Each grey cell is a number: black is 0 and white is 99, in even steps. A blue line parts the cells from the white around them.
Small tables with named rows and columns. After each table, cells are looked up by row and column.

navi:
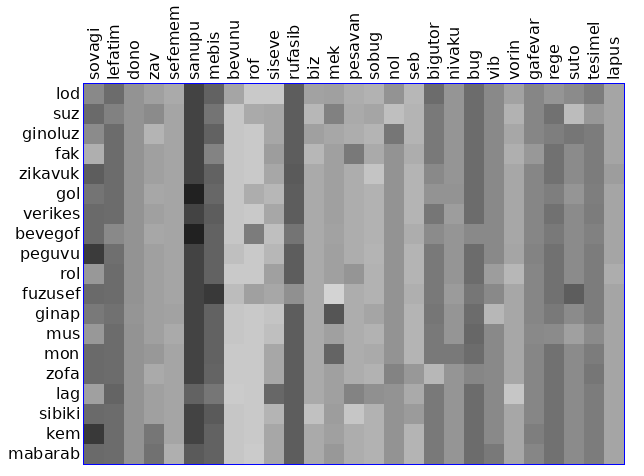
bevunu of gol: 77
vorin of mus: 65
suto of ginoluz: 46
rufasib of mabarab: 36
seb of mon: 70
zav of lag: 62
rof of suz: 66
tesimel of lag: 48
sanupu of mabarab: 35
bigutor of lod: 42
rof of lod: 78
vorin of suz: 69
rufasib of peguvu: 36

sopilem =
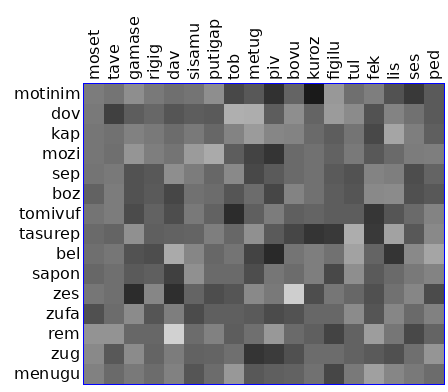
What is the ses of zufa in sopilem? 41
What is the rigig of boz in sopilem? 35
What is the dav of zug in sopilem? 48
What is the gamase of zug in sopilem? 54
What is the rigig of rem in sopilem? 40
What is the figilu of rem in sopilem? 26
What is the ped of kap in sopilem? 37
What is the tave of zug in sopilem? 34
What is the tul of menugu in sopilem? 47
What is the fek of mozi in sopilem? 34
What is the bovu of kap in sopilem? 51
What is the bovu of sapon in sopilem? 42
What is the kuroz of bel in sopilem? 49
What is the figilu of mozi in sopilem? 38
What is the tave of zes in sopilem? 43
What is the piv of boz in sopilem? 27
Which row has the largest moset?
rem

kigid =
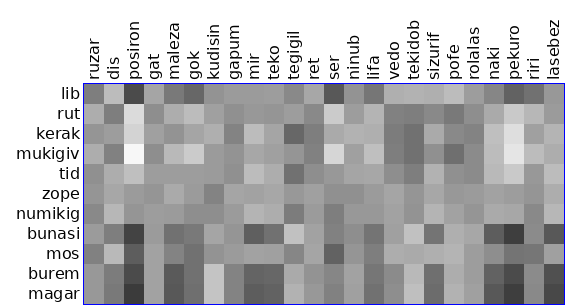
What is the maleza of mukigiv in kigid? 72
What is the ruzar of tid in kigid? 56
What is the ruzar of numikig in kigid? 53
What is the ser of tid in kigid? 59
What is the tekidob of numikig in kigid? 57
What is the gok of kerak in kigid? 64
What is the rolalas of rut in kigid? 55
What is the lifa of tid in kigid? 65
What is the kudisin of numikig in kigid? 55
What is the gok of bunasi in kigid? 47
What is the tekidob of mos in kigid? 66
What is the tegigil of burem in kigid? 66
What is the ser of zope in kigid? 56
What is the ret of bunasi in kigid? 63
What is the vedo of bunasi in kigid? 62
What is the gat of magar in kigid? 63
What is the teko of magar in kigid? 38
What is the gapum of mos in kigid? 60
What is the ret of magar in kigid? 59
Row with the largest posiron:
mukigiv

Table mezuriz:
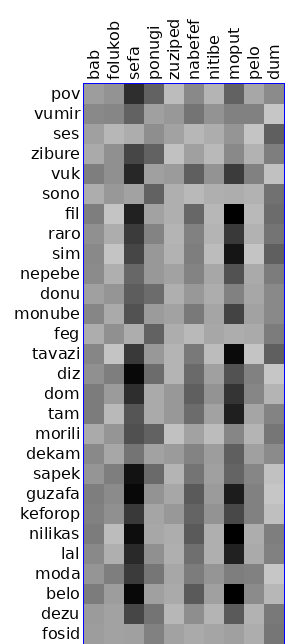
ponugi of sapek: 41
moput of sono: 67
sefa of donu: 36
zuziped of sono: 68
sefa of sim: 27
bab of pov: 61
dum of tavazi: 37
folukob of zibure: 56
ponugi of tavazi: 59
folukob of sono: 59
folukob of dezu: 63
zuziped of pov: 73

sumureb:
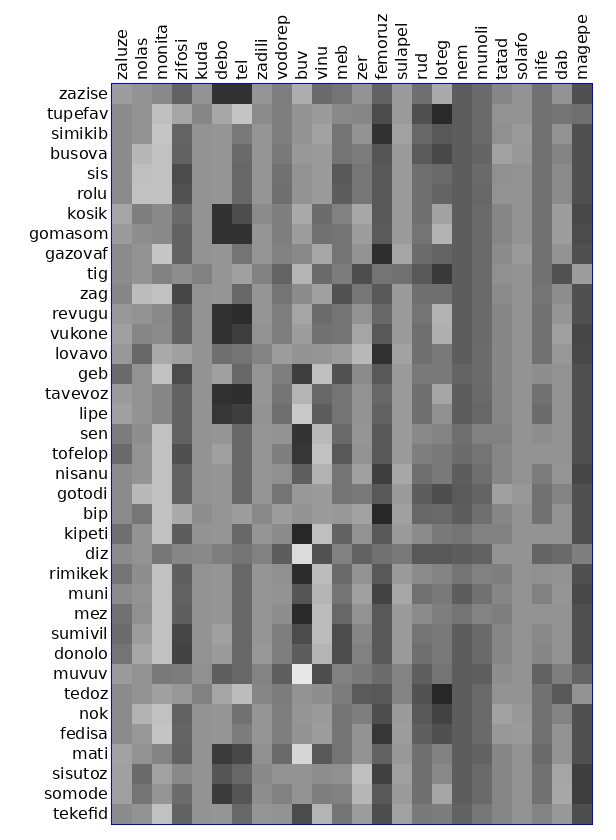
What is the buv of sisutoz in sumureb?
57
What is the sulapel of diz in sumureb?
47
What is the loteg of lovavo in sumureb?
47
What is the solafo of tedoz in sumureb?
57
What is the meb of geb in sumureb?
32
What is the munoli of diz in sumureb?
38
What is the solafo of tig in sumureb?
57
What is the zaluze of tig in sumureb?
54
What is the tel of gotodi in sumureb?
40
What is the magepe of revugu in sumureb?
31
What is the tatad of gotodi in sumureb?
62
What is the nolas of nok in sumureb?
69
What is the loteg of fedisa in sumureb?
31
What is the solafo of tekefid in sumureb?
57
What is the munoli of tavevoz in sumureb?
41
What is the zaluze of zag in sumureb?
52
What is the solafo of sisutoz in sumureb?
57
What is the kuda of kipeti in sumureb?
57
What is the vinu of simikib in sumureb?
63
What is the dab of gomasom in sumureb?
61

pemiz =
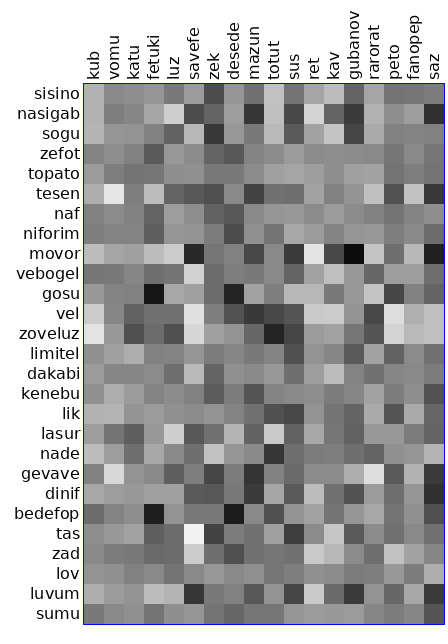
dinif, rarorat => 60
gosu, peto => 27
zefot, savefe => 54
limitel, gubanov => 35
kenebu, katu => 60
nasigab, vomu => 49
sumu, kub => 47
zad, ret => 78
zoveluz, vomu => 59
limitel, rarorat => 63
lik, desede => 51
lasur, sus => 38
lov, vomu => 56
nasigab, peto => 55
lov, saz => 67
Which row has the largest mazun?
gosu

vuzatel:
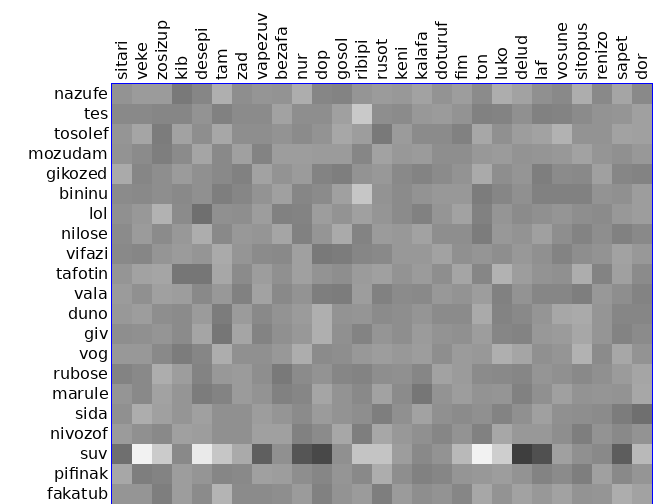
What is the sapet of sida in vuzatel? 48
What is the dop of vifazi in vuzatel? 47
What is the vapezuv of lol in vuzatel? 61
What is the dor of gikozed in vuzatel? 51
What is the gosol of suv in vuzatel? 56
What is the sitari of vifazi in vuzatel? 53
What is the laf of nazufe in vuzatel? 56
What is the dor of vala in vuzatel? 51
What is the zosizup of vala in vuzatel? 62
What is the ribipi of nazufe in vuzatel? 58
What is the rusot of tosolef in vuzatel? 47
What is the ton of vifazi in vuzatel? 58
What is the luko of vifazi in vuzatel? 55
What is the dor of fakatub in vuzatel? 63
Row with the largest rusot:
suv

